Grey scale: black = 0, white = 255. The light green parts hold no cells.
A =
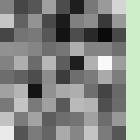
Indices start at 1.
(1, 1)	130
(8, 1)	121
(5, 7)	176
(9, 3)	163
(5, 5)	93
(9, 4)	93
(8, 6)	186
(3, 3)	121
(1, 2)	70
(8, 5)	89
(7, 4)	145
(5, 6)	30
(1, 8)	154
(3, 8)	10
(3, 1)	70
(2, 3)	147
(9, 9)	152
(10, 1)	234
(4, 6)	175
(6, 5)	60
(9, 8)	109
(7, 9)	105
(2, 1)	197
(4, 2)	143
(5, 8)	249
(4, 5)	118

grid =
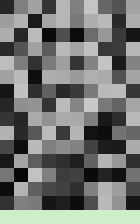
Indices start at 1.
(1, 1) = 39
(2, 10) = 174
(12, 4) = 58
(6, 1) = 161
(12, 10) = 48
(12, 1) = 24
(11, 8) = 29
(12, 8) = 181
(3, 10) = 22
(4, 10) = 182
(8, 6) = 132
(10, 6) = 181
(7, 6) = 57
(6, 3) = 15
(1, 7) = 196
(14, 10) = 72
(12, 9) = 151
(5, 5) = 159
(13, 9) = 16
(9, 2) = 37
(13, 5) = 61
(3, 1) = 174
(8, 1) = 38
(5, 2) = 126
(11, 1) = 71
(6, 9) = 82
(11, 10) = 171
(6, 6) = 154
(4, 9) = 60
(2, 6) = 121
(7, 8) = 184
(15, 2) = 127
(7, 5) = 41
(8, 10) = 166
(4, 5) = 185

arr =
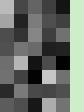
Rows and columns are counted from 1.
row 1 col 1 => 186
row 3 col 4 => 63
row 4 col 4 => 31
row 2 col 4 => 78
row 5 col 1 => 110
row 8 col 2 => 78
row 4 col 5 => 34
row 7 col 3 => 73
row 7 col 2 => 122
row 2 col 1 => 164
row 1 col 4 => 63

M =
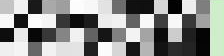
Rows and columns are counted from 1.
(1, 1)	196
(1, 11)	15
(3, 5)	133
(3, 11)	164
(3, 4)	56
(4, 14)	36
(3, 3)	7
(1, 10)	16
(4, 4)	242
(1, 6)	252
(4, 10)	21
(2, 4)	244
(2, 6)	11
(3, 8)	21
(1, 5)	158
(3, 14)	31
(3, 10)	243
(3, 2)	233

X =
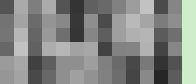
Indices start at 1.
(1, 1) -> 84
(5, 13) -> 82
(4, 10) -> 132
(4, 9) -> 130
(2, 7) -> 142
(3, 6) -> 53
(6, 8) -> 129
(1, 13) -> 133
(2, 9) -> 159
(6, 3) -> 73
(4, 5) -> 183
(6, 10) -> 69
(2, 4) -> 148
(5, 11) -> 121
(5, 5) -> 143
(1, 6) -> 52
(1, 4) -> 171
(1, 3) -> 126
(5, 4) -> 94
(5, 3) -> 64
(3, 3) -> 101
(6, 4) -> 104
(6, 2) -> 163

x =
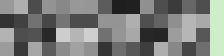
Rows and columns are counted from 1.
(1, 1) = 153
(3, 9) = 149
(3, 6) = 181
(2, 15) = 169
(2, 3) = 114
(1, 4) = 147
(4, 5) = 140
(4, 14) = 70
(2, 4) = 71
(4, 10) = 87
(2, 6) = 76
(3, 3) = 82
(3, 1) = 179
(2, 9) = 148
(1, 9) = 30
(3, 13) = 157
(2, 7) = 76
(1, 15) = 78

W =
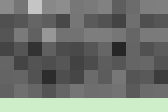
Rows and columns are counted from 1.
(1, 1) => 139
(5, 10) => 101
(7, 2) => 111
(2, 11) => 79
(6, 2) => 101
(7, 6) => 117
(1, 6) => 119
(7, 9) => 115
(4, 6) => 73
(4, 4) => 96
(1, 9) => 94
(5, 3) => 83
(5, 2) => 68
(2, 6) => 118
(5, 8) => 93
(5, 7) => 76
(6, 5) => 78
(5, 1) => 101
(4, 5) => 76
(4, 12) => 91
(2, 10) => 111
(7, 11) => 107
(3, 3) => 97
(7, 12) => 109
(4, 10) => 101

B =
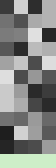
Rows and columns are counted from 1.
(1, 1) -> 59
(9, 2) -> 104
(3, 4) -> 38
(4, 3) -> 187
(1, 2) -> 208
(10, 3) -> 158
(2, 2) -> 81
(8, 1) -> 202
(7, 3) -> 42
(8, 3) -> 70
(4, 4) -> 175
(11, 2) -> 68
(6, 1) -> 222
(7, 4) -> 60

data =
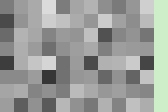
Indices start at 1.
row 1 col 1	124
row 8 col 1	157
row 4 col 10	154
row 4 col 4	111
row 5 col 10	203
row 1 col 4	219
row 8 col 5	183
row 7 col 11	134
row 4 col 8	127
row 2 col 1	74
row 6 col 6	150
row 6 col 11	195
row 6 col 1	138
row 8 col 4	90
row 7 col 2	172
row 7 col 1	165
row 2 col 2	147
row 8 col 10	192
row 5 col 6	155
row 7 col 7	169
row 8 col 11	173
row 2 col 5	193
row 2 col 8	204
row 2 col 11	186

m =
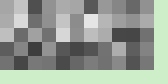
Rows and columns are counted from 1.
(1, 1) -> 166
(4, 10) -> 94
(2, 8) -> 182
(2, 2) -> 217
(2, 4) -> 144
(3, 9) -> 71
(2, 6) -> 140
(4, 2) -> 133
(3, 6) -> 143
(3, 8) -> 172
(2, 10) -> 145
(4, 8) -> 114
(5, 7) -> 124

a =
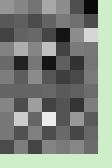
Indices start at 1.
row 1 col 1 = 149
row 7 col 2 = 100
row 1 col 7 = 10
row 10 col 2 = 81
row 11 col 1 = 75
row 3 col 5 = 20
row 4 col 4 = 192
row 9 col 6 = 152
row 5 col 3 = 119
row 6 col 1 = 125
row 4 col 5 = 66
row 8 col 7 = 126
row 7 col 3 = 100
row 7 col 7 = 108
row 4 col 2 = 174
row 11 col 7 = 107
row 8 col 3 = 158
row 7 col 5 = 90
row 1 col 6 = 79
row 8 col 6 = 52
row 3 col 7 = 214
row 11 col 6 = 135
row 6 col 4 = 86
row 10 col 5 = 106
